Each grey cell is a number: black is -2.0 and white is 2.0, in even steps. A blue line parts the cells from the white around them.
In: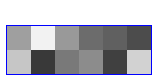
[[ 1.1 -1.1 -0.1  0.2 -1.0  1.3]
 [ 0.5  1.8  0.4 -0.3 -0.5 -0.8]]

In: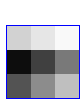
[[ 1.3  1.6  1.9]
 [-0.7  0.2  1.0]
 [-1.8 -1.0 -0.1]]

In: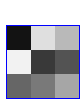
[[ 1.8 -1.1 -0.7]
 [-0.4 -0.1  0.6]
 [-1.7  1.5  0.9]]

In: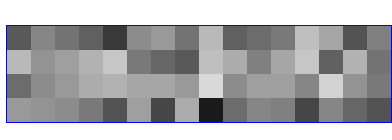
[[ 0.9  0.3  0.5  0.8  1.1 -0.1 -0.4 -0.6  1.0  0.7  0.0  0.6  1.1 -0.5
   0.8 -0.2]
 [ 0.4  0.3  0.2 -0.1 -0.7  0.5 -0.9  0.7 -1.6 -0.3  0.1  0.0 -0.9  0.1
  -0.4 -0.7]
 [-0.3  0.2  0.4  0.7  0.8  0.6  0.6  0.4  1.4  0.2  0.5  0.5  0.1  1.3
   0.3 -0.1]
 [-0.6  0.1 -0.2 -0.5 -1.1  0.2  0.4 -0.2  0.9 -0.5 -0.3 -0.1  1.0  0.6
  -0.7  0.0]]

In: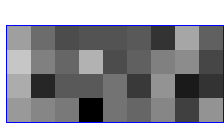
[[ 1.1  0.0 -0.4  0.8 -0.8 -0.5  0.0  0.2 -0.9]
 [ 0.7 -1.4 -0.6 -0.6 -0.2 -1.1  0.3 -1.6 -1.2]
 [ 0.5 -0.3 -0.8 -0.7 -0.7 -0.6 -1.2  0.6 -0.5]
 [ 0.4  0.1 -0.1 -2.0 -0.2 -0.4  0.1 -1.0  0.3]]

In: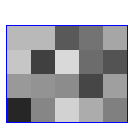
[[ 1.1 -1.0  1.4 -0.3 -0.7]
 [ 0.9  0.9 -0.6 -0.2  0.6]
 [ 0.4  0.3  0.2 -0.9  0.5]
 [-1.4  0.1  1.3  0.7  0.0]]
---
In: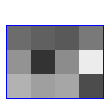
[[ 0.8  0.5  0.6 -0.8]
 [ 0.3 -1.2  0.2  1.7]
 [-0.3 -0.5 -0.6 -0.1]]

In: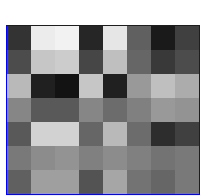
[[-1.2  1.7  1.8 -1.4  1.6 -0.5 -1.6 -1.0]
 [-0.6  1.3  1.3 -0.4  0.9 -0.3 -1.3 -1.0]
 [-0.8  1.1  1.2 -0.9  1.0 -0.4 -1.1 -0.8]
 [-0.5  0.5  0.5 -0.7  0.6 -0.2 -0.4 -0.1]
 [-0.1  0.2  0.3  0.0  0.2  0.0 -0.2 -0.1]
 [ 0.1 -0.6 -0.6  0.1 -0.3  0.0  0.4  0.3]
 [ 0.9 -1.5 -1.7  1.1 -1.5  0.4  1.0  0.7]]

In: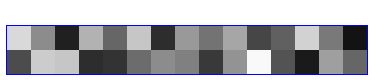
[[-0.8  1.2  1.1 -1.3 -1.2 -0.3  0.2  0.0 -1.1  0.3  1.9 -0.7 -1.6  0.5
  -0.4]
 [ 1.4  0.2 -1.5  0.8 -0.4  1.1 -1.3  0.4 -0.2  0.6 -0.9 -0.5  1.3 -0.1
  -1.7]]

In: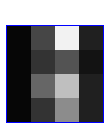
[[-1.9 -0.9  1.8 -1.5]
 [-1.9 -0.4  1.0 -1.5]
 [-1.9 -1.2  0.2 -1.5]
 [-1.9 -1.2 -0.7 -1.7]]

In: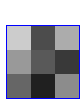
[[ 1.2 -0.8  0.7]
 [-0.4 -1.5  0.2]
 [ 0.4 -0.6 -1.1]]

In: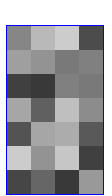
[[ 0.1  0.9  1.2 -0.8]
 [ 1.2  0.3  1.1 -1.0]
 [ 0.6 -0.5  1.0  0.2]
 [-0.7  0.6  0.7 -0.6]
 [-1.0 -1.1  0.0 -0.1]
 [ 0.5  0.3 -0.1  0.0]
 [-0.9 -0.4 -1.1  0.4]]

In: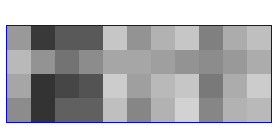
[[ 0.9  0.3 -0.2  0.2  0.6  0.6  0.5  0.3  0.2  0.4  0.7]
 [ 0.2 -1.2 -0.5 -0.5  1.0  0.1  0.8  1.3  0.1  0.8  0.9]
 [ 0.4 -1.1 -0.6 -0.6  1.1  0.3  0.8  1.1  0.0  0.7  1.0]
 [ 0.6 -1.2 -0.9 -0.7  1.2  0.5  0.9  1.1 -0.1  0.7  1.2]]
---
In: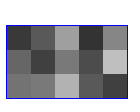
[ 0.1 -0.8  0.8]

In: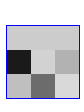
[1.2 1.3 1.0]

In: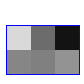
[-1.7  0.0]

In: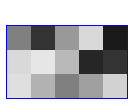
[-1.6 -1.4  0.0]

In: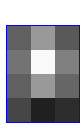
[-0.6  1.9 -0.5]

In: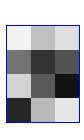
[ 1.5 -1.2  1.3]

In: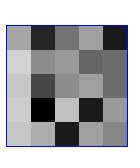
[-1.6 -0.4  0.2 -2.0  1.1]

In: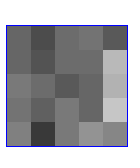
[-0.6 -0.3 -0.6 -0.5  0.0]

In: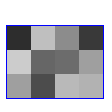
[-1.1 -0.3 -0.8]
